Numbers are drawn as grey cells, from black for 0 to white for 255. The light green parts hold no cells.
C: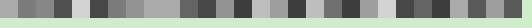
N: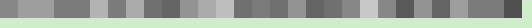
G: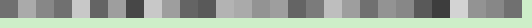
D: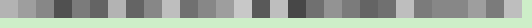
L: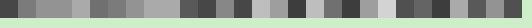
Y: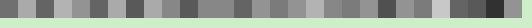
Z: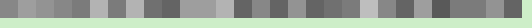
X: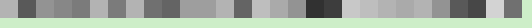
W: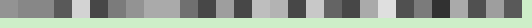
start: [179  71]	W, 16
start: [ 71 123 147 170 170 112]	W, 6
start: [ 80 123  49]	W, 23
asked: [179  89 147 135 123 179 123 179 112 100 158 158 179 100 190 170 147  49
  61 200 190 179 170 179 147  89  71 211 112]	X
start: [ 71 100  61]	C, 23

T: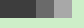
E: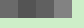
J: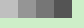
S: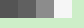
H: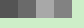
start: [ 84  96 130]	E, 2
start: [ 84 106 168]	H, 1
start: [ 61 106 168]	T, 2
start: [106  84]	E, 1
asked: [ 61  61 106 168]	T
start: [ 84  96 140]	S, 1
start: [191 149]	J, 1

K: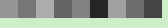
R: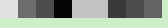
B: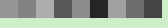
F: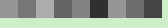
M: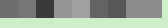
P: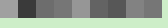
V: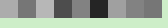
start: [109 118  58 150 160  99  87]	M, 1
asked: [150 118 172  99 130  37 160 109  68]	K
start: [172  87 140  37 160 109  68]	B, 3
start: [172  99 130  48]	F, 3
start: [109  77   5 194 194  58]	R, 2

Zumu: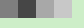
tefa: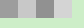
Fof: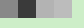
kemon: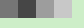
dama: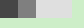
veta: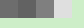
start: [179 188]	Fof, 3
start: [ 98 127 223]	veta, 2
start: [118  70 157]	kemon, 1
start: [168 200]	Zumu, 3
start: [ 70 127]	dama, 1
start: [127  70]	Zumu, 1

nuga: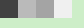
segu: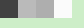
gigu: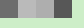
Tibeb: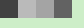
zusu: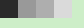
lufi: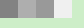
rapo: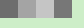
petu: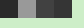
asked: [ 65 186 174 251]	segu
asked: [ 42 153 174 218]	zusu
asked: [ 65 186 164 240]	nuga
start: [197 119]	rapo, 3

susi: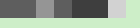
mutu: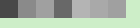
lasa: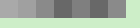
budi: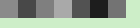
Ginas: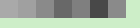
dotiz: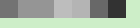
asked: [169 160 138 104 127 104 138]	lasa
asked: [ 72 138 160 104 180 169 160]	mutu
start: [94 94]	susi, 1
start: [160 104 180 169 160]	mutu, 3
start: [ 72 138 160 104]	mutu, 1

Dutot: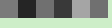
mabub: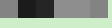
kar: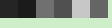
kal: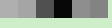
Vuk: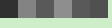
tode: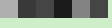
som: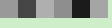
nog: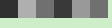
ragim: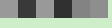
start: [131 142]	ragim, 5
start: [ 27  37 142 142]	mabub, 2
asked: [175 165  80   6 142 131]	kal
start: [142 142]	mabub, 4
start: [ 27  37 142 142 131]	mabub, 2

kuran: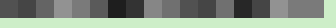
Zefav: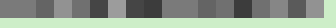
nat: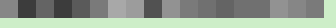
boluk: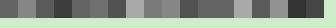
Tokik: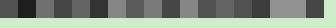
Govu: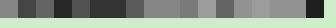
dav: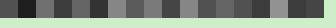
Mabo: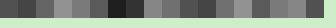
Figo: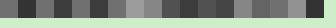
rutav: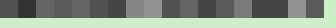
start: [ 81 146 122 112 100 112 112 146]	nat, 9
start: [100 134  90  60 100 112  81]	boluk, 1
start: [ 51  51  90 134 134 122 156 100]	Govu, 6
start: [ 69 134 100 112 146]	Figo, 13
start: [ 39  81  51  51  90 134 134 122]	Govu, 4
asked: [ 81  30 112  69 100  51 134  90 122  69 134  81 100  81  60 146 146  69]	Tokik

